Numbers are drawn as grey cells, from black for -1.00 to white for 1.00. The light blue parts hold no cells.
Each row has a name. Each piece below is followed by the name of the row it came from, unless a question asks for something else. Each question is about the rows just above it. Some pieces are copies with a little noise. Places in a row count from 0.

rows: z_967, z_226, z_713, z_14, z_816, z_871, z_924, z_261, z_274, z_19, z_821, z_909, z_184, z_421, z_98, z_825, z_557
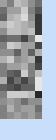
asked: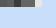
z_184
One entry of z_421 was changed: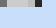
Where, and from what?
0, [0.00]

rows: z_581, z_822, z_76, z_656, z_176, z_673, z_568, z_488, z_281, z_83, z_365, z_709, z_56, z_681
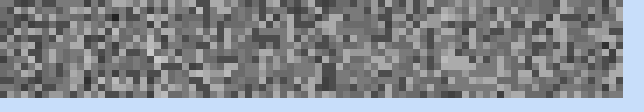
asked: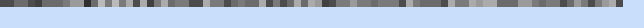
z_709
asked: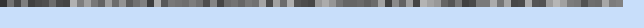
z_656
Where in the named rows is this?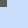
z_822, 8
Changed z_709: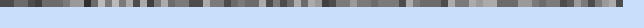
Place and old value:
81, [-0.16]
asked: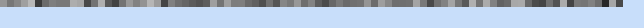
z_568
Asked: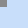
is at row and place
z_76, 40

